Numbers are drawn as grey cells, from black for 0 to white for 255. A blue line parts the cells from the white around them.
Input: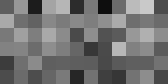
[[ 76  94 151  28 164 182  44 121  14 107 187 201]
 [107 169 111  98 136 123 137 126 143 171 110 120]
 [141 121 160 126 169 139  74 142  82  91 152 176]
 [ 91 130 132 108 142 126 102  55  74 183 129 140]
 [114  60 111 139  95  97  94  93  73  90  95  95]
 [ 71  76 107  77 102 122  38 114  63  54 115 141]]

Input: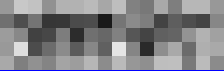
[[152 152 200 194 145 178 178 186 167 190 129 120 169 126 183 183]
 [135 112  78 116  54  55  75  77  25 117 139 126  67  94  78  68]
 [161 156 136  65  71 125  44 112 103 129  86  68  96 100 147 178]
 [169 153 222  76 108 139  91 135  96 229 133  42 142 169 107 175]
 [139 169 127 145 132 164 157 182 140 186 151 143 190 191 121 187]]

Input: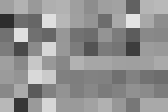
[[185 160 178 153 175 178 159 141 159 162  97 181]
 [141  45 109 102 223 183 160 148 109 169 228 168]
 [135 113 224 112 102 151 114 109 148 124  92 137]
 [153 124  73 139 215 152 124  83 123 117  61 156]
 [170 159 137 199 152 135 178 166 166 160 159 160]
 [109 155 148 217 202 128 126 130 129 112 130 114]
 [124 136 170  90 129 147 127 136 123 130 145 139]
 [169 184  54 154 214 154 154 162 177 151 119 169]]

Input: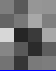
[[148 126  89 150]
 [127 100 120 168]
 [168 215  37  58]
 [ 94 134  89  43]
 [125 115  54 122]]

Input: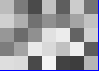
[[115 188 123  74 194  94 204]
 [194 208 175 113 144 126 164]
 [208 151 108 144 225 236  99]
 [ 92 125 163 234 217 193 238]
 [182 222 219  73 244  66  61]]

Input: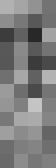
[[115 177 165 146]
 [112 141 120  88]
 [163  60  97  40]
 [116  88 138  89]
 [ 74  87 134  59]
 [179 112 167  97]
 [117 155 110  74]
 [127 149 128 196]
 [133 120 168 171]
 [101 159 139 149]
 [111 109 126 132]
 [128 105 140 119]]

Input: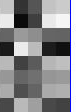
[[203 196  51  85 195]
 [245 234  11  63 233]
 [ 99 101 154 142 101]
 [ 16  26 235 187  28]
 [191 185  65  91 182]
 [154 151 101 112 150]
 [175 171  79 100 170]
 [ 66  72 185 159  73]]

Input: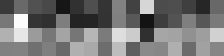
[[104  58 105  81  73  22  49  79  52 130  66 214  76  78  63  38]
 [122 120 252  52  48 126  35  36  51 128  88  19  61  83 127  87]
 [209 177 231 155 119 164 118 182 123 222 204  48 166 163 145 158]
 [134 129 130 112 127 105 176 169 109 189  94 138 135 175 107 161]]

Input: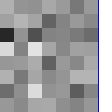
[[153 176 148 145 168 154 120]
 [137 161 180 164  99 132 153]
 [108  39 147  80 131 134 122]
 [159 217 131 227 166 136 161]
 [170 151 154 172  97 153 136]
 [180 177 121 166 138 149 180]
 [134 109 143 220 147 152  93]
 [151 152 138 167 169 143 132]]
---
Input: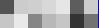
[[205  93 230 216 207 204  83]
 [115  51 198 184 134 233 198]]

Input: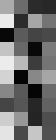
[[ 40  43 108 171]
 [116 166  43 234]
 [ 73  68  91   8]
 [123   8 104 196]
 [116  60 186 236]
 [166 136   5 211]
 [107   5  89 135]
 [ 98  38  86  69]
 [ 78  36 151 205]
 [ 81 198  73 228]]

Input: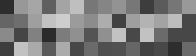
[[153 118  91  61 119 147 133 119 191 164  95 166 152  45]
 [ 71 189 163 179 159  65 173 140 155 205 194 159 110 101]
 [ 71  71 107 194  72 194 144  84 144 124  43 129  69 138]
 [106  45  72  65 102  81  79 106  71 171  90 170 194  62]]

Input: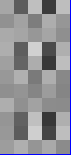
[[190  59 191  92 166]
 [150 173 125 162 145]
 [143 165 151 165 170]
 [175  75 209  94 174]
 [190  56 173 100 160]
 [136 174 122 176 152]
 [133 156 133 148 143]
 [139 140 162 144 174]
 [175  55 192  97 149]
 [190  68 207  92 152]
 [139 169 149 175 157]]

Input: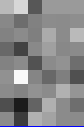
[[154 154 154  87 215 185]
 [142 139 140 129 109 136]
 [186 139 171 127 139 130]
 [139 136 160 137  66 104]
 [110 146 139  82 139 130]
 [ 80 127 104 133 249 145]
 [149 177 139 146 131 139]
 [110 139 176  99  27  78]
 [139 139 163 177  60 139]]

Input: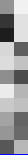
[[241 147]
 [225  53]
 [225  29]
 [ 94 215]
 [194 220]
 [ 76 142]
 [181 235]
 [192 201]
 [100 163]
 [106 150]
 [184  87]]

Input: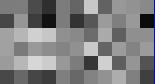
[[137 146 152  98 199 101 124  47  75 125 124]
 [ 11 153 127 155  87  51 124  18  61 150  70]
 [143 143  95 170 108 137 144 198 208 182 162]
 [155 131 155 100 201 145 132 141 153 122 161]
 [ 83 149  94 208  55 124 152 204 215 183 155]
 [ 63 128 173 146 131 104 127  60  70 104  72]]
